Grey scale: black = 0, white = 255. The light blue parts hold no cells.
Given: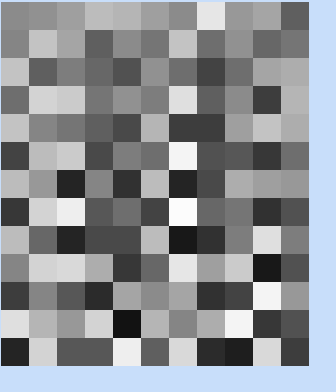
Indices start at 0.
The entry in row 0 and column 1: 145
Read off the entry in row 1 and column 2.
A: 165
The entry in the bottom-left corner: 36
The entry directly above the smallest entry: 165
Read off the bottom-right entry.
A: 61
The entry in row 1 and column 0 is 133
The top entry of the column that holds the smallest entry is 181
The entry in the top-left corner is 139
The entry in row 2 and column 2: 125
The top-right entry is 95
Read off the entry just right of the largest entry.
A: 103
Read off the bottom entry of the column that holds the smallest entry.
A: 238
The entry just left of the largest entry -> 67
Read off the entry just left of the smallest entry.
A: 211
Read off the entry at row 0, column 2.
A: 159
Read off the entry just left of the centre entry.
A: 49
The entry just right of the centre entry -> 36
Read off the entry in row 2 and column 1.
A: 95

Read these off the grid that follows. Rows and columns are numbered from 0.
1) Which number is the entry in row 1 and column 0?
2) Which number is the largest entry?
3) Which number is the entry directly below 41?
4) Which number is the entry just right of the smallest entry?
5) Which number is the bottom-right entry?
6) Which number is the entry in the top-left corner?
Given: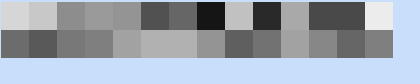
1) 108
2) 236
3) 114
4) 193
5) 127
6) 214

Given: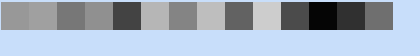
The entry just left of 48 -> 5
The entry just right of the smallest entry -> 48
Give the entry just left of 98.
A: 190

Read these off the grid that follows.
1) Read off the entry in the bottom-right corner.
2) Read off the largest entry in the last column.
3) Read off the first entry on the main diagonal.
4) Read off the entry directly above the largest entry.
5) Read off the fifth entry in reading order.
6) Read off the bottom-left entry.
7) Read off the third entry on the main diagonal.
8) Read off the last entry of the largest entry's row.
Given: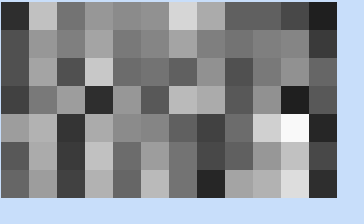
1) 46
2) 102
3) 46
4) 31
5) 139
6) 102
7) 80
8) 38

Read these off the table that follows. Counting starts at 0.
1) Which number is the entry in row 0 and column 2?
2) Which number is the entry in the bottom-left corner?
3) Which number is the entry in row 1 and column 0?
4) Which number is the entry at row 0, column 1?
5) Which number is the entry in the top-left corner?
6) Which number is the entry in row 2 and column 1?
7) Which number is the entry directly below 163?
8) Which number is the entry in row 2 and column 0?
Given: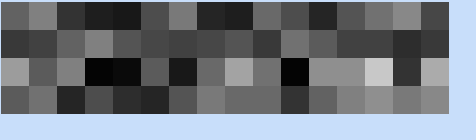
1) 51
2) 91
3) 57
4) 128
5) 98
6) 91
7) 105
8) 156

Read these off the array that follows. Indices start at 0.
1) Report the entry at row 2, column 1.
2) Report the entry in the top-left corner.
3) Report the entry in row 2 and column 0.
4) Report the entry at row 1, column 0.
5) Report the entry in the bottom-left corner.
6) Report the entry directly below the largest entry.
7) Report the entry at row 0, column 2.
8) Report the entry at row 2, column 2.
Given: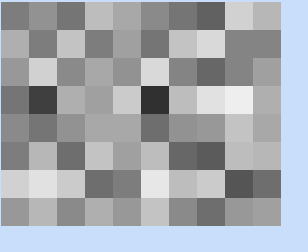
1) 209
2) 125
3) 152
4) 175
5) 152
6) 195
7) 117
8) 138

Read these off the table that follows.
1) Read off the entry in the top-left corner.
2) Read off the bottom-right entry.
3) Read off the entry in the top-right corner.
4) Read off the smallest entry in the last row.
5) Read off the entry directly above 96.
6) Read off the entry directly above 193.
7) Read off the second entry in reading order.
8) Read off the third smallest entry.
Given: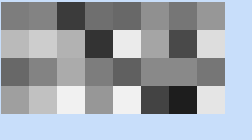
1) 125
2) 229
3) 151
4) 29
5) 235
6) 131
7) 131
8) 59

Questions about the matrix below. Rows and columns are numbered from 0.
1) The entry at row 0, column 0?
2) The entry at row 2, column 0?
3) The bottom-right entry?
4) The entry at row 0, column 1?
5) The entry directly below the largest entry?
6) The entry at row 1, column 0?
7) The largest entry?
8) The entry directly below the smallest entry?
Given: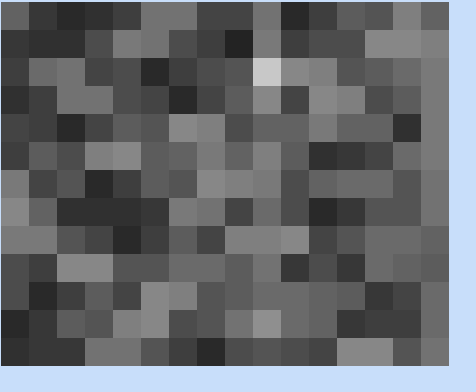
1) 98
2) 62
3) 114
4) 55
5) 135
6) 55
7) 200
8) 84

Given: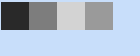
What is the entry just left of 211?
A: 125
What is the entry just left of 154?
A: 211

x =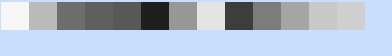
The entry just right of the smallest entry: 151
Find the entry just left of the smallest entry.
88

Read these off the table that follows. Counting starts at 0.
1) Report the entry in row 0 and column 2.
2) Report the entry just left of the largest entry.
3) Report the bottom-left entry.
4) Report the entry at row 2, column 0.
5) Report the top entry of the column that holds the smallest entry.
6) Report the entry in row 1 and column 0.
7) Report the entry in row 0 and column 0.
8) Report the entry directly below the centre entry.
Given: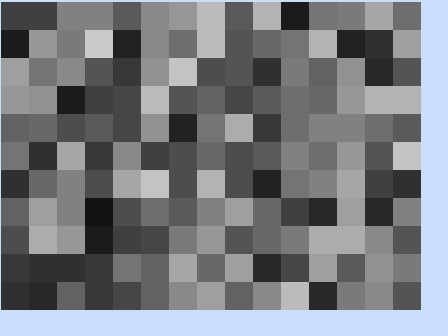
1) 129
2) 122
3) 48
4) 159
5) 129
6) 27
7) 64
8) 179
